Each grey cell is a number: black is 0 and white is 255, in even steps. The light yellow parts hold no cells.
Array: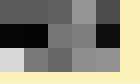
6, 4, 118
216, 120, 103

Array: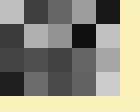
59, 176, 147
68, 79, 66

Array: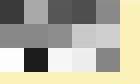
135, 135, 141
253, 28, 246

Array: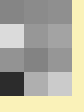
219, 151, 163
147, 131, 150

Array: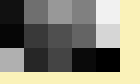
6, 57, 79
176, 38, 68

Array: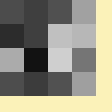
44, 63, 192
171, 18, 207

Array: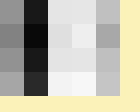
130, 9, 223
146, 24, 228

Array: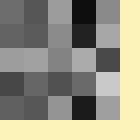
99, 91, 139
157, 161, 129
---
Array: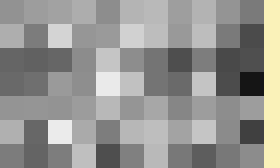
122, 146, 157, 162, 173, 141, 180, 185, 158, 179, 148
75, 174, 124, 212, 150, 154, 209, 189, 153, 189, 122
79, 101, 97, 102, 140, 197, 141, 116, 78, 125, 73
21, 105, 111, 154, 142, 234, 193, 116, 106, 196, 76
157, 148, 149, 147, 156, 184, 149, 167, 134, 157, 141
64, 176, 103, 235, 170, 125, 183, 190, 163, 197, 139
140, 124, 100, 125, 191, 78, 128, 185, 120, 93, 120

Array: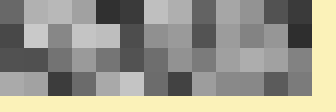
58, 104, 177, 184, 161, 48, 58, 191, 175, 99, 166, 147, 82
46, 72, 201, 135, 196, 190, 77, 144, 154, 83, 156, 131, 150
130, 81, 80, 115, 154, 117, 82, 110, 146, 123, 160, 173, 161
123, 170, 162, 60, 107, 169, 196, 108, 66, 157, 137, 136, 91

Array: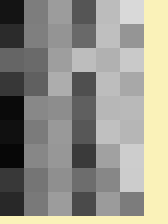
217, 20, 125, 156, 85, 188
149, 43, 127, 148, 105, 191
201, 101, 106, 158, 189, 177
168, 55, 96, 173, 79, 189
185, 10, 136, 141, 95, 183
182, 16, 123, 153, 87, 192
205, 7, 135, 151, 58, 161
204, 56, 117, 143, 109, 135
124, 40, 121, 156, 74, 155

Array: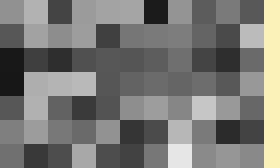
88, 145, 178, 68, 155, 163, 165, 27, 148, 92, 122
187, 87, 162, 141, 157, 64, 118, 122, 125, 100, 74
106, 24, 63, 46, 80, 87, 85, 93, 111, 68, 46
152, 23, 174, 180, 185, 86, 99, 107, 101, 109, 88
103, 87, 177, 98, 58, 83, 142, 157, 134, 198, 153
67, 127, 156, 120, 106, 146, 53, 75, 183, 122, 43
137, 112, 57, 77, 168, 77, 66, 119, 230, 138, 150

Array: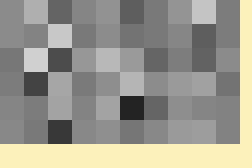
124, 138, 174, 99, 133, 146, 93, 121, 148, 195
123, 139, 131, 200, 121, 140, 115, 120, 134, 93
138, 119, 207, 76, 151, 183, 154, 101, 125, 98
114, 124, 66, 166, 122, 141, 180, 140, 153, 161
130, 132, 124, 163, 131, 162, 35, 101, 141, 132
130, 135, 121, 56, 136, 143, 117, 136, 153, 157

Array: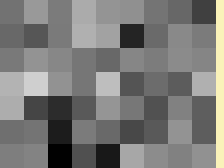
64, 114, 153, 123, 171, 148, 144, 116, 103
123, 104, 86, 122, 176, 162, 36, 106, 137
133, 121, 147, 135, 118, 104, 134, 124, 139
176, 179, 207, 146, 118, 190, 84, 108, 92
94, 173, 69, 44, 89, 149, 119, 81, 129
93, 111, 116, 28, 123, 105, 72, 89, 147
145, 126, 131, 1, 80, 24, 167, 140, 129

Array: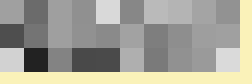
146, 160, 107, 159, 144, 217, 135, 186, 180, 164
160, 78, 116, 159, 145, 138, 162, 126, 142, 158
218, 210, 34, 131, 73, 74, 175, 122, 145, 154
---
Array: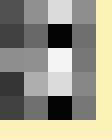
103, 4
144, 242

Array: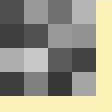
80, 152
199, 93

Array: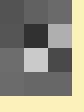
48, 174
201, 72

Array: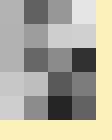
156, 206
102, 138

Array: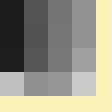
83, 118
86, 120

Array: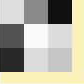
249, 220
219, 198
